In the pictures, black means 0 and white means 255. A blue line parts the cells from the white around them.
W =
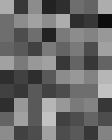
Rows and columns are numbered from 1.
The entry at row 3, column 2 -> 77
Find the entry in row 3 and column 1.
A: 110
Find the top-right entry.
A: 173
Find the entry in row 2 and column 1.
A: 110
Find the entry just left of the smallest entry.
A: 55
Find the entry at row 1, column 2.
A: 55
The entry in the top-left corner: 173
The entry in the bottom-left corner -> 140
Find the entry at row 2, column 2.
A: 140
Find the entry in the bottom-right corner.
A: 131
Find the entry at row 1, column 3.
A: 140
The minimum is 13

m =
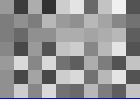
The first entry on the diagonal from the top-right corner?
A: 83
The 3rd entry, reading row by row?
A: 173
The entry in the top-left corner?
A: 154
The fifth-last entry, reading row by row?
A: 105
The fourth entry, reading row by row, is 50
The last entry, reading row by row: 195
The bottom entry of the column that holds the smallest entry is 217
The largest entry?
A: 240
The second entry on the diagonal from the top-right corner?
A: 135
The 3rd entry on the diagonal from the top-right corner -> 173
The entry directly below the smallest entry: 184
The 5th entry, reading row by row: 205
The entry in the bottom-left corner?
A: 144
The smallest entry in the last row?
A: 94

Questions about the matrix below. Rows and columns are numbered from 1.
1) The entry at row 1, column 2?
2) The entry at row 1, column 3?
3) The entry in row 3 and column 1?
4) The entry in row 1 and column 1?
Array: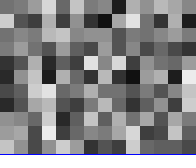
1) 123
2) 156
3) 114
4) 114
